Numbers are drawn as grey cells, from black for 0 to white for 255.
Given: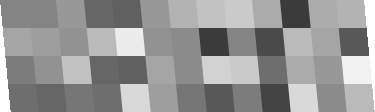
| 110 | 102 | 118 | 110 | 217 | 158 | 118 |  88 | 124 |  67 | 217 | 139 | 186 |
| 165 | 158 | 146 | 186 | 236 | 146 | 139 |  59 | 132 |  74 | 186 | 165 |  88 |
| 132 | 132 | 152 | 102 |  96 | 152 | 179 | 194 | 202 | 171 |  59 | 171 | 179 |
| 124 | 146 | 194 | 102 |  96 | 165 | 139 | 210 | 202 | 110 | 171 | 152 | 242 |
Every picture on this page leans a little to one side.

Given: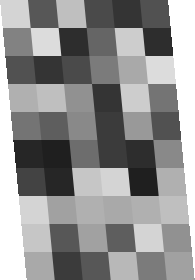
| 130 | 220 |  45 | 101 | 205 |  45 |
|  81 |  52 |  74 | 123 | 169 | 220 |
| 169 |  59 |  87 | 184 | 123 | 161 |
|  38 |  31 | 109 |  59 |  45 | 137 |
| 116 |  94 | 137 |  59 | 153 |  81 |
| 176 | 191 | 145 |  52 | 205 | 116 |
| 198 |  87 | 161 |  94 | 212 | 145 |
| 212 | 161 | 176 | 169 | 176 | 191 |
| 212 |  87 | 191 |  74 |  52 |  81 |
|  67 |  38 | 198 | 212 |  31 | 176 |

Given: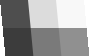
|  60 | 122 | 144 |
|  78 | 220 | 248 |

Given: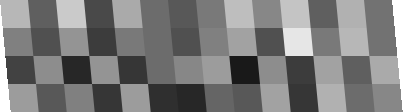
|  66 | 141 |  39 | 148 |  54 | 108 | 135 | 156 |  25 | 141 |  60 | 162 |  95 | 170 |
| 156 |  88 | 128 |  54 | 156 |  47 |  39 | 101 |  88 | 162 |  54 | 177 | 108 | 135 |
| 128 |  80 | 148 |  60 | 121 | 108 |  80 | 128 | 162 |  80 | 230 | 121 | 183 | 114 |
| 183 |  95 | 202 |  73 | 170 | 108 |  88 | 121 | 190 | 135 | 196 |  95 | 177 | 114 |

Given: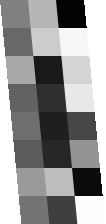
| 128 | 182 |   3 |
| 154 | 190 |  11 |
| 110 |  31 |  71 |
|  91 |  39 | 148 |
| 169 |  25 | 212 |
|  98 |  47 | 233 |
| 104 | 204 | 247 |
| 116 |  63 | 254 |

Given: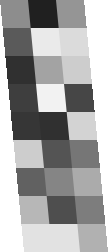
|  62 | 242 |  70 |
| 205 |  84 | 118 |
| 183 |  78 | 125 |
| 141 |  32 | 149 |
|  97 | 133 | 171 |
| 226 | 226 | 177 |
|  48 | 163 | 205 |
|  54 |  48 | 211 |
|  90 | 234 | 219 |

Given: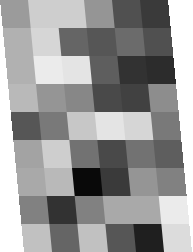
| 169 | 185 |   9 |  58 | 149 | 129 |
| 177 | 214 | 101 |  86 | 107 |  80 |
| 163 | 206 | 114 |  73 | 114 |  94 |
| 129 |  50 | 129 | 169 | 169 | 235 |
| 185 | 149 | 135 |  73 |  65 | 141 |
| 193 | 101 | 193 |  86 |  31 | 220 |
|  86 | 121 | 199 | 228 | 214 | 121 |
| 155 | 206 | 206 | 149 |  80 |  58 |
| 177 | 235 | 228 |  94 |  50 |  44 |

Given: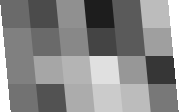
| 128 | 106 | 136 |  68 |  90 | 159 |
| 106 |  75 | 144 |  29 |  90 | 188 |
| 114 |  82 | 172 | 203 | 188 | 120 |
| 128 | 166 | 180 | 224 | 151 |  54 |

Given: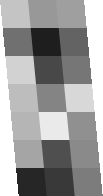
| 112 |  30 |  99 |
| 210 |  72 | 118 |
|  38 |  57 | 124 |
| 165 |  79 | 138 |
| 181 | 234 | 144 |
| 196 | 152 | 159 |
| 189 | 132 | 216 |
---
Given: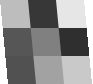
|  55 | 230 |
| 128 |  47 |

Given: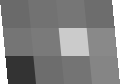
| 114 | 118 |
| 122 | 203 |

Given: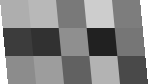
| 184 | 121 |
|  49 | 143 |

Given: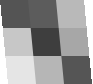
|  92 | 185 |
|  62 | 167 |

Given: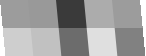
| 153 |  58 |
| 193 | 108 |

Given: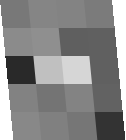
| 133 | 131 |
| 143 |  95 |
